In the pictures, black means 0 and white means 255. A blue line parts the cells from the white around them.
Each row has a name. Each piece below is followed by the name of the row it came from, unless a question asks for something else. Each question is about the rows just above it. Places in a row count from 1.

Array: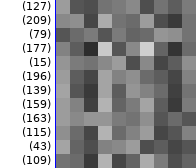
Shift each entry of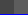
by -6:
[64 87]
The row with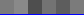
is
(127)
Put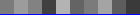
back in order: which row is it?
(159)
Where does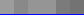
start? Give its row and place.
(163), 1
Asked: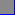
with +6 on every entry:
[143]
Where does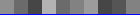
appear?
(115)
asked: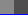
(127)

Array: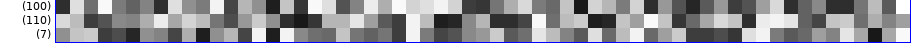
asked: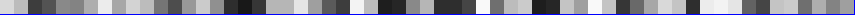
(110)
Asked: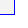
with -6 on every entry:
[237]
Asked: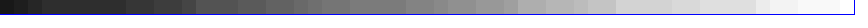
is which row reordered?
(100)
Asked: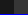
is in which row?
(110)
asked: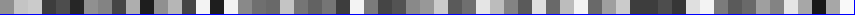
(7)
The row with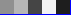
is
(7)

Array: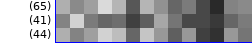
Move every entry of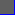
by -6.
[89]
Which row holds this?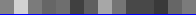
(41)
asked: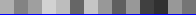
(44)
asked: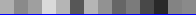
(65)
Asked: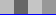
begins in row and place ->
(44), 5

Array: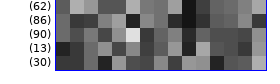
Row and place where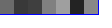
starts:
(86), 1
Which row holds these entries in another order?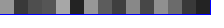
(13)
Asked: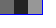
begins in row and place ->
(30), 3

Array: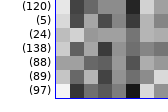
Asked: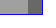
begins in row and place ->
(88), 1
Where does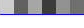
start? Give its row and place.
(138), 1
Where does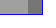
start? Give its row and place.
(24), 4
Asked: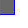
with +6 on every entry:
[110]
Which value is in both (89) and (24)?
[181]
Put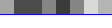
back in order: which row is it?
(5)

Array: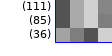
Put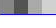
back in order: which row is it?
(111)
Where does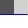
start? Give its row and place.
(36), 3
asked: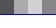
(111)
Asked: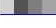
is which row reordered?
(36)
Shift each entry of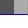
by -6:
[ 77 164]
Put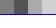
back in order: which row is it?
(85)
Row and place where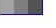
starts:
(36), 1

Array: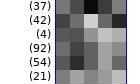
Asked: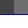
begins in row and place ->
(42), 1
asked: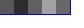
(54)
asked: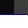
(37)
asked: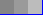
(21)
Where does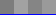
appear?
(21)
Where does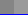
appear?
(21)

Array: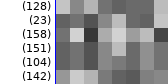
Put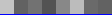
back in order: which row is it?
(23)
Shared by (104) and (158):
[114]
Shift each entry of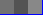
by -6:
[108  77 130]

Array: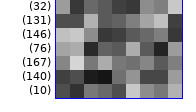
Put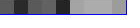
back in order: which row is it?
(76)
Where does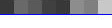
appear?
(32)

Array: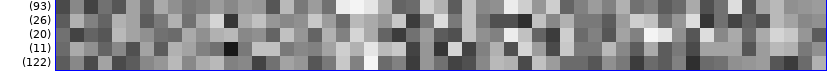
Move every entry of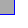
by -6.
[164]
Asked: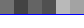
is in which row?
(26)
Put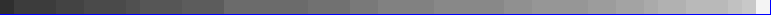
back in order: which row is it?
(122)
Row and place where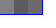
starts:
(93), 43

